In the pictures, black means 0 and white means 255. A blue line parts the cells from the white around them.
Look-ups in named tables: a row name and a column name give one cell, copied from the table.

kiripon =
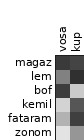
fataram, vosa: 178
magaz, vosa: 58
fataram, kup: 63
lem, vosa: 129
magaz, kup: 68
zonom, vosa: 227
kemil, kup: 86
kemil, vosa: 211
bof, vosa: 61
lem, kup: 48
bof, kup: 202
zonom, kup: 150
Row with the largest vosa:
zonom

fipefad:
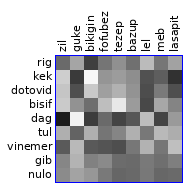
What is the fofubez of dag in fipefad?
106
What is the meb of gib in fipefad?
111
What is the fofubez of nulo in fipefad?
121
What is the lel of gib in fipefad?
121
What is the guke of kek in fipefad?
58
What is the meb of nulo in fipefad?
103
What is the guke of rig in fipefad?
165
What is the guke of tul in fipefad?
99
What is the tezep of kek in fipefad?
156
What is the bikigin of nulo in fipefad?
151
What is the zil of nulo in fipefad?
139
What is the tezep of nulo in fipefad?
102
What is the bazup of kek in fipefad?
142
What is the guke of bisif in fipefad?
146
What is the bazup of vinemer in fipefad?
119
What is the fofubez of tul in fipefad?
117
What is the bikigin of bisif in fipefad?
110
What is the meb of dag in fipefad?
68
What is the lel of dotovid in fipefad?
77
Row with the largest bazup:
tul

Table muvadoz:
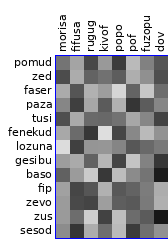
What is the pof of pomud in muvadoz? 186
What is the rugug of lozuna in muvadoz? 149
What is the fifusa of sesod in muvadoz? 53
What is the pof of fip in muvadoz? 99
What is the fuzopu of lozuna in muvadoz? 105
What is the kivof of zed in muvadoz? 113
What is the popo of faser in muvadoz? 214
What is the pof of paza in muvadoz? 53
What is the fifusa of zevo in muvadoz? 73
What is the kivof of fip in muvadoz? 177
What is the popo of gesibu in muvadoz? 68
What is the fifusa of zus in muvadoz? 109
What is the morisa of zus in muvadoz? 154
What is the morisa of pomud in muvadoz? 116
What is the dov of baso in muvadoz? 28

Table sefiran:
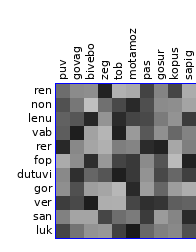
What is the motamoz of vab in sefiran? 154
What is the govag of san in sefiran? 164
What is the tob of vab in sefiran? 33
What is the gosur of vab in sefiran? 144
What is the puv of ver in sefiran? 61
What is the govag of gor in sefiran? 80
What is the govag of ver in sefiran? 73
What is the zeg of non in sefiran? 112

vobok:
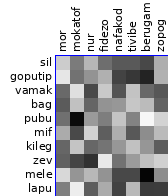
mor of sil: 204
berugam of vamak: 104
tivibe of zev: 155
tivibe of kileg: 193
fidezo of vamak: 201
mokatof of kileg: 196
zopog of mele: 141
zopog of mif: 187
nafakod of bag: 151
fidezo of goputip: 176
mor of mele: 216
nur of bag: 101

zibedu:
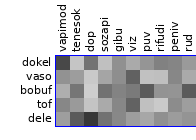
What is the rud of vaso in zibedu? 170
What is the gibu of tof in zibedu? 135
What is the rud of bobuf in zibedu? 91
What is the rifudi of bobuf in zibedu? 147
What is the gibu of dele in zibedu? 136
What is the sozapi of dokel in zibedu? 192
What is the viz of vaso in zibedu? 97
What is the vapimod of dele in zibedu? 158
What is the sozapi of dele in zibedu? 114
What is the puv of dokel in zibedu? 149
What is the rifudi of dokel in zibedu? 129
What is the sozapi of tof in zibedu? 170
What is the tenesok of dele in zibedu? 90
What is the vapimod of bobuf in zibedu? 174
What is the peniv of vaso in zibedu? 135
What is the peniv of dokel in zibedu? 133

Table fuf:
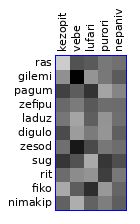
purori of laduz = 148
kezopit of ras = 204
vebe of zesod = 24
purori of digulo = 149
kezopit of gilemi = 144
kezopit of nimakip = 97
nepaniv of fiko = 101

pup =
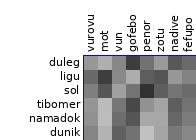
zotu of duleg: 154
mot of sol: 86
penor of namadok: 168
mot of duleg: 175
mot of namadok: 188
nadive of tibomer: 94
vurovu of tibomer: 149
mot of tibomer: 187
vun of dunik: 96
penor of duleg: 114
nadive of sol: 117
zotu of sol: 94
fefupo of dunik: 136
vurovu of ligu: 105

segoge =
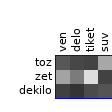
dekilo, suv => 84
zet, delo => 123
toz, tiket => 67
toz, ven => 87
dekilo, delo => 52
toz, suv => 167
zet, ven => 163
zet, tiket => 221
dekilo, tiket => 75
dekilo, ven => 64
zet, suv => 66
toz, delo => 71

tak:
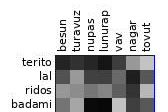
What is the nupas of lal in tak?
65
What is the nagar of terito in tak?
152
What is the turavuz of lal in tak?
153
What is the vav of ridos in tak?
94
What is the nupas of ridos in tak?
118
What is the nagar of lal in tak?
31
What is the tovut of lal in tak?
87
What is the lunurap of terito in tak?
21
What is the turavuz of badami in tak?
166
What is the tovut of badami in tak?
88
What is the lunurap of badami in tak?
8
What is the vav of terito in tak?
61

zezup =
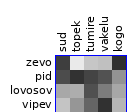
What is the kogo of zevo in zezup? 47
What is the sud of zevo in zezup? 62
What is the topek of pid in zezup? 50
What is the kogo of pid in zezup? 147
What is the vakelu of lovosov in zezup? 124
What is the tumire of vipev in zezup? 101
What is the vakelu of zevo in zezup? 192
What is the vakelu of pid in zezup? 82
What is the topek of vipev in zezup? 150
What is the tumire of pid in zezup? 68
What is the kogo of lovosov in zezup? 167
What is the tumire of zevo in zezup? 198
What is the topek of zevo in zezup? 234
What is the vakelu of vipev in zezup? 49
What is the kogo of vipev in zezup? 181
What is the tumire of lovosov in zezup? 80

